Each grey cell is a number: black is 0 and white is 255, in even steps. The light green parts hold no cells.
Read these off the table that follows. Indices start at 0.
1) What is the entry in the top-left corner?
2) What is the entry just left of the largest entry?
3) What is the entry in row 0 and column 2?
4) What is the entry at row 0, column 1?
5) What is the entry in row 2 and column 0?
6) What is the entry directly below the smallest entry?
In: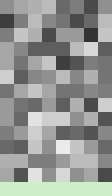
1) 144
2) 144
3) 176
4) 166
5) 125
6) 215

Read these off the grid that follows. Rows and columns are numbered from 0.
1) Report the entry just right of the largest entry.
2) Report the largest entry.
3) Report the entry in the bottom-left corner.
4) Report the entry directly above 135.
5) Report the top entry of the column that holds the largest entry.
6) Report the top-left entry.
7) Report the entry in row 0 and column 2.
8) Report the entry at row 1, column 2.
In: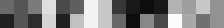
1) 170
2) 252
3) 33
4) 13
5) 179
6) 104
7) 123
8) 45

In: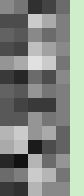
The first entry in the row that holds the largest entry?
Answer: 149
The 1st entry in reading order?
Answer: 137
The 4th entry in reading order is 67
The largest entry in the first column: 181
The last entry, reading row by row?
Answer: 137
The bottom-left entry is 57
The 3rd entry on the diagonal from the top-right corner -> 137
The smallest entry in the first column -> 39
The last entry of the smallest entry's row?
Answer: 149
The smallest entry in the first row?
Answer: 48
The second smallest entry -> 27
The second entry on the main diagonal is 76
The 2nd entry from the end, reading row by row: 137
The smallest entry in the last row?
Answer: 48
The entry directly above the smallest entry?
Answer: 191
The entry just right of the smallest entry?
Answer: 181

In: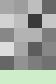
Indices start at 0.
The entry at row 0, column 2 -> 190
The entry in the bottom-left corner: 102
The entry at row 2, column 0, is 135
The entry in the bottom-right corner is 113
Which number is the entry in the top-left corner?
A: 167
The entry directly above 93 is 179

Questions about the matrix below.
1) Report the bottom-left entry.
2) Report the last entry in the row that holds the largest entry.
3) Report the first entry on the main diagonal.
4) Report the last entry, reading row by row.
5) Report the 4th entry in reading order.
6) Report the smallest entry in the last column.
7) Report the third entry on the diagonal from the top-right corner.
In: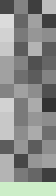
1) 180
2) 62
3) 71
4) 62
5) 189
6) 50
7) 122

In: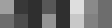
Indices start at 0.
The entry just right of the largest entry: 138
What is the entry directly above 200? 222
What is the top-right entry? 109
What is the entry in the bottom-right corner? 109
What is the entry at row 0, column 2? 47

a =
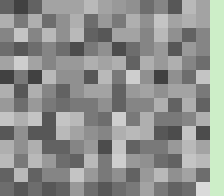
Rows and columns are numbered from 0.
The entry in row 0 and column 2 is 98
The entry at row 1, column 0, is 175
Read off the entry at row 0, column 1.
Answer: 65
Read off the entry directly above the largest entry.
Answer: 109
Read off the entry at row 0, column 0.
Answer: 98
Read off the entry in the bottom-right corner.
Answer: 218
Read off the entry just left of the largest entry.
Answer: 109
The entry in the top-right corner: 163
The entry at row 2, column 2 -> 133
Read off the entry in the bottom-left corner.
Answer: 109

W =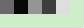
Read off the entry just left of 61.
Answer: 149
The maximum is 222
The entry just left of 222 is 61

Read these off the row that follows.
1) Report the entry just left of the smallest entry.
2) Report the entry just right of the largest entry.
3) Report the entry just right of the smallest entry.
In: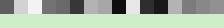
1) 167
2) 115
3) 231

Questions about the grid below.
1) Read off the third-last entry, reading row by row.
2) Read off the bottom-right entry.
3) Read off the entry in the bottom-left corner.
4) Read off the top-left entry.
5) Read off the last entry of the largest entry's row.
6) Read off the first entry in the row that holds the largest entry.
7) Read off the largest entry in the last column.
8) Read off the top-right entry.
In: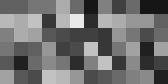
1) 128
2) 32
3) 162
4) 96
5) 96
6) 184
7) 162
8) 22

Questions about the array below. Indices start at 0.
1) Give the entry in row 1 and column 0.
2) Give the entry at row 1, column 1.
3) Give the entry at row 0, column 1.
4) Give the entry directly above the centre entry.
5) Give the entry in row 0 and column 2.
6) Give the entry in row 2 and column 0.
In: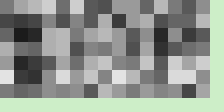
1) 70
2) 59
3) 165
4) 184
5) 184
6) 101

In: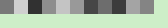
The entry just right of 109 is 60
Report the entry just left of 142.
49

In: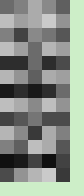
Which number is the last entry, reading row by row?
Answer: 57
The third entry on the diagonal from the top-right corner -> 137
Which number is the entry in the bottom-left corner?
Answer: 75
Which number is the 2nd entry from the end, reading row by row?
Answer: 202
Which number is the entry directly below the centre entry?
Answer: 137
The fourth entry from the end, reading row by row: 147
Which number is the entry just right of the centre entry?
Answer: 45
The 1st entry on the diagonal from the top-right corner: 95
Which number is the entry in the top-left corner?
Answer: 107
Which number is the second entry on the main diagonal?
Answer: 159
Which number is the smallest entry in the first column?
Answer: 16
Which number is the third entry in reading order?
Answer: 171
